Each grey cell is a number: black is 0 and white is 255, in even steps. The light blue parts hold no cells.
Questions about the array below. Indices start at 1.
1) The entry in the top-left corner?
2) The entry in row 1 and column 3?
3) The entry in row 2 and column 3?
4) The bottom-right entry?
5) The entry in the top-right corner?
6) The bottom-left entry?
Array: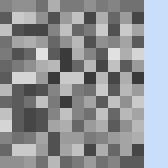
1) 132
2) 144
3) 193
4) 91
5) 113
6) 144

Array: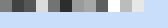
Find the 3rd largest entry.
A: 220
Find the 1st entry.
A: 125
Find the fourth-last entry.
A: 95
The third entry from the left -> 86

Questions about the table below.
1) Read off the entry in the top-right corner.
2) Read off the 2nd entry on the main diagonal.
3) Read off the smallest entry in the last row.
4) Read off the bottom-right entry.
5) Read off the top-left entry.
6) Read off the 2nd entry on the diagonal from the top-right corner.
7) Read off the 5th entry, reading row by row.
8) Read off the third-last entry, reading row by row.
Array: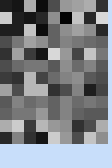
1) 49
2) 30
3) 21
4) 142
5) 30
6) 40
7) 77
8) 77

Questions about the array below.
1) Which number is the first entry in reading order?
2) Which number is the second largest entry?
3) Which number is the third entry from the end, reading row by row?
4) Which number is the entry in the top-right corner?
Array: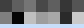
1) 63
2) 191
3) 168
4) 84

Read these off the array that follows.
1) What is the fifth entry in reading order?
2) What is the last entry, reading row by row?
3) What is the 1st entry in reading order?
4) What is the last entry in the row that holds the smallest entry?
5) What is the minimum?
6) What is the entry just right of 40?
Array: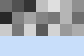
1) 223
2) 172
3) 110
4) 110
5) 40
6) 132

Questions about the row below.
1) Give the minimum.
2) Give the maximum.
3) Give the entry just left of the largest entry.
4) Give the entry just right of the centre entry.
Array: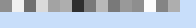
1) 47
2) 252
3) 142
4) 185

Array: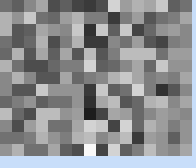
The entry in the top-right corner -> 113
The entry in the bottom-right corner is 166
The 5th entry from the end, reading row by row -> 125
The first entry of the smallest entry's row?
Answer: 188
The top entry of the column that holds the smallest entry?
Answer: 58
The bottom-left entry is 147
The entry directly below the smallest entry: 211
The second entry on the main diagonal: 147
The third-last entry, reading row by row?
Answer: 147
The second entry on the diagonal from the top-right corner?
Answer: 125
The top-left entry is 113
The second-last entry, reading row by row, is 136
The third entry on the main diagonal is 95
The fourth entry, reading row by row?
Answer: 166
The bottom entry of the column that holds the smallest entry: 248
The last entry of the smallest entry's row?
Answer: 136
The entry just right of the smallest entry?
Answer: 68
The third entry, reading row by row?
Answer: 136
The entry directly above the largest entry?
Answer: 188
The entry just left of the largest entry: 77
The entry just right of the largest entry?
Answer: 68
